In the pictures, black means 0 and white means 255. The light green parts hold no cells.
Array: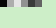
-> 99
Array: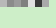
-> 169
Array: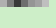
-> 191
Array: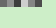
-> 76
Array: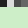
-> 102
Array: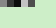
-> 77
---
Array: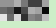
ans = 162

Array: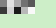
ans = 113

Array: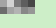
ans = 94

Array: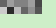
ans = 158

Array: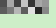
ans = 167

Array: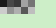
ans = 162
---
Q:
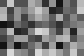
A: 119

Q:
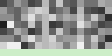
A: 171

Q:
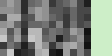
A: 72

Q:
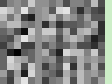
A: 144

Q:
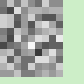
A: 178
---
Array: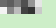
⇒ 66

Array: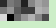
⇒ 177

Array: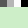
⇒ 181

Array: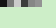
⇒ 60

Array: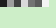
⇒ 115

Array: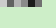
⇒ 138

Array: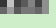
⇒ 119

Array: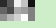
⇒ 210
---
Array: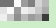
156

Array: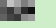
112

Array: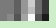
96

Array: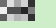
79

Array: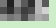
105

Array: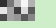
61
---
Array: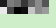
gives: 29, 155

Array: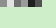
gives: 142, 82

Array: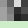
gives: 149, 48

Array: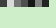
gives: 63, 36

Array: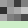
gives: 157, 74

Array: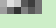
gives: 172, 116

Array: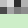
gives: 191, 140

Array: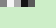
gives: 131, 90

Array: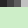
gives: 38, 193
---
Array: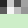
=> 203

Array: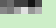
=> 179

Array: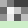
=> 232

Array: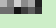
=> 181

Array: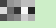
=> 218

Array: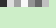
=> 221

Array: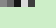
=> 135

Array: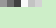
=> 211
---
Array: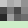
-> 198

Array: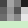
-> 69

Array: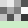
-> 219

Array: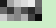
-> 27

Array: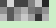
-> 79

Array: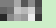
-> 125

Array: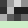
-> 62

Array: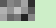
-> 90
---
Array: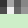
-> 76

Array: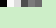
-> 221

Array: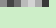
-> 186

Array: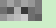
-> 188

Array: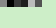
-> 57

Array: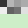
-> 238
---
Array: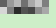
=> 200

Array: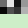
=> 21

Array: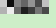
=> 73

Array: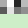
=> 37

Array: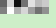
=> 187

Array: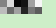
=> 161

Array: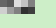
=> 194
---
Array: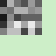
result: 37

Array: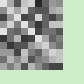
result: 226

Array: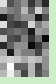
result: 222

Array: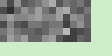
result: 133

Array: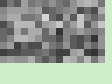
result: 77
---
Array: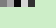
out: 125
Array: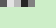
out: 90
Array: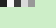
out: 32
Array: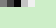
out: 126
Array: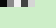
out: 9
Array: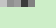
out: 196
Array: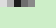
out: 221
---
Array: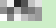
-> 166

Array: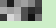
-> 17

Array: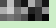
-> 49

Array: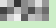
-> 177

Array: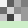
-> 228

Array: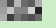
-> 79

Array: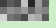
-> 167

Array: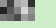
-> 159
